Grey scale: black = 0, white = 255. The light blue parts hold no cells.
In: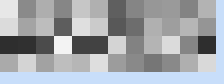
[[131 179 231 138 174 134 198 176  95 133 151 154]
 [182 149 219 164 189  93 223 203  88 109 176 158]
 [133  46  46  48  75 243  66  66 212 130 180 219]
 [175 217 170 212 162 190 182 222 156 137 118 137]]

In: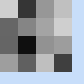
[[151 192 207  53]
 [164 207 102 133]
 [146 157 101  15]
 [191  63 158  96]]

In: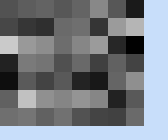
[[ 87  26  82  93  99  87 100 136]
 [155 181  71  54  47 106 111  53]
 [ 39   1 202 153 141 109 134 155]
 [ 97  67  34 122 116  80 105  64]
 [101 143  14  90  67  89  35  24]
 [ 34  89  97 193 144 133 148 134]
 [ 65 106 111 117  97 113  82  68]]

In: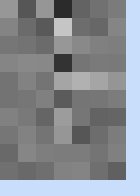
[[113 123 151  86 150  43  99]
 [103 133 132 107  89 197 109]
 [128 126 118 115 107 151 137]
 [122 121 133 137 136  51 117]
 [165 149 115 130 116 165 177]
 [118 124 115 118 128  91 117]
 [ 99 101 129 121 101 156 118]
 [109 124 118 130 116 150  86]
 [116 128 105 134 126 124 124]
 [111  96 112 105 111 130 132]]

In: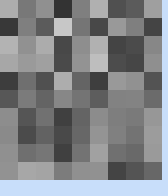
[[ 91 159 173 120 144  51 127 176  80]
 [127  68  56 127  91 199 117  72 153]
 [ 75 135 179 145 172  72 142 177  68]
 [ 70 143 167 154 160  74 147 190  76]
 [145  83  61 111  80 173 100  62 153]
 [131 107  87 123 100 135 116  93 130]
 [122 151 141  85 113  64 100 140 126]
 [115 156 138  75  98  73 103 148 128]
 [105 154 144 111 118  64 115 161 112]
 [ 84 103 146 167 164 124 144 145  68]]

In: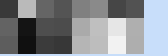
[[ 70  82  57 186 101  84 128 138]
 [230 175  99  20  78  76 170 191]
 [242 174  93  16  59  55 181 189]]

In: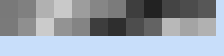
[[ 76  87 121 128 177 201 157 134 123  62  34  68]
 [164 177 122 143 203 147 132  61  46  77  99 184]]

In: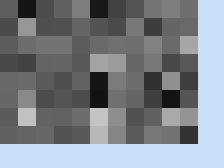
[[127 111  94  21  77  97 126  24  66  84 117]
 [101 105  75 150  79  80 101  83  74 120  61]
 [106 166  92 109 115 115  92 106 112 110 130]
 [ 72  88  73  67 100 101  89 164 156 103 120]
 [144  62 104 107  90  79  99  21 123 109  48]
 [ 20  85 103 137  76  84  76  19 112 101  63]
 [169 148  91 193  99  98 109 196 142  81  97]
 [115  50  97 100 103  82  89 184 133  91 120]]
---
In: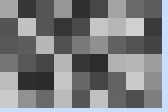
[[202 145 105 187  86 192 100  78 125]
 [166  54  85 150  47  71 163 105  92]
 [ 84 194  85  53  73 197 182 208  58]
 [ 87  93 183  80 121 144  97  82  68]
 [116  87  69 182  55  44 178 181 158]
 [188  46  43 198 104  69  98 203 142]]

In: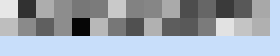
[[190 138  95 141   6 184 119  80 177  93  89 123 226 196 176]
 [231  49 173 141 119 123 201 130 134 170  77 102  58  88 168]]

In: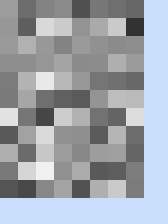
[[ 84  72 135 164  82 175 202 123]
 [156 108 131 138  80 119 111 103]
 [151  94 217 203 147 170 202  50]
 [153 177 152 131 154 145 139 141]
 [142 142 150 164 139 140 175 155]
 [123 179 233 183 152 117 112 104]
 [122 166 111  96  90 148 189 186]
 [226 118  70 205 177 114 100 221]
 [ 89 162 218 145 143  90 180 109]
 [174 107 199 156 136 157 159 101]
 [120 213 240 144 171  89  93 125]]

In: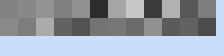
[[137 125 171  98  83 116 119 107 144  91  98  76]
 [131 136 148 128 144  44 166 200  59 177  87 125]]

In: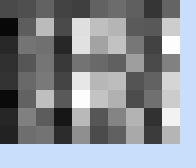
[[ 34 110 115  44 143  75  96 169  59 181]
 [ 74  79  98  67  63  98 108  95  53 100]
 [  8  93 187  74 223 191 181  90  88 205]
 [ 40 116 112  39 225 163 194 119  66 253]
 [ 48  86 117  57 115 105  96 158  74 129]
 [ 51 105 121  68 231 183 189  84  98 213]
 [ 10  98 191  89 253 195 177  76 112 204]
 [ 38 128  92  22 185  86 132 179  49 242]]

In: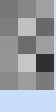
[[138 156 122]
 [119 134 160]
 [126 192 105]
 [148 108 158]
 [150 198  48]]

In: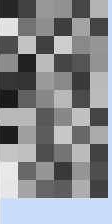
[[230 164 101  93 173  65]
 [ 39  66 152 145  70 179]
 [226 115 143  62 163  68]
 [ 76 195  65 206 137 150]
 [141  34 188  69  85 146]
 [ 54  51 155 137  58 185]
 [ 27  97 136 184  75 187]
 [184 184  88 136 193  68]
 [ 29 159  93 200 104 170]
 [196 192  79 117 187  66]
 [232 104 150  57 149  79]]
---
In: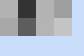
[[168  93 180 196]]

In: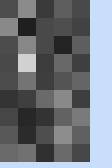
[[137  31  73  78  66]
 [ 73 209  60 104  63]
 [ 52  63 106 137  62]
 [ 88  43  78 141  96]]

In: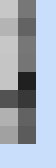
[[180  99]
 [197 117]
 [ 82  56]
 [161  91]]

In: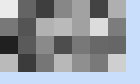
[[120  84 178 186 161 220 124]
 [186  59 118 184 143 121 207]]

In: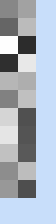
[[101 187]
 [ 47 232]
 [129 192]
 [229  84]
 [141 189]]

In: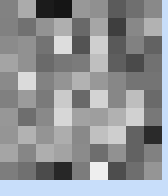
[[129 113 147 175 105 166  62 136 178]
 [164 145 106 119 123 191  94  74 113]
 [128 155 122 202 105 211 135 190 106]
 [149 178 148 173 137 192 206  98  42]
 [125 112  75  39 124 238  77 110 149]]

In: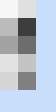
[[187  61]
 [226 196]]

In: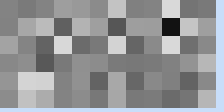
[[130 167 187  96 179 159  86 158 157  18 197 159]
 [136 142  88 121 144 140 122 120 122 129 147 183]
 [140 193 172 131 140 120 167 121 123 107 117 182]]

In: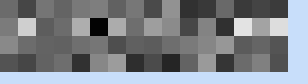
[[123 207  93 108 174   3 172 110 158 139  71 131  48 227 163 221]
 [ 83  70  98 110  49 135 156  46  75  37  99 154  53 107 128  80]]
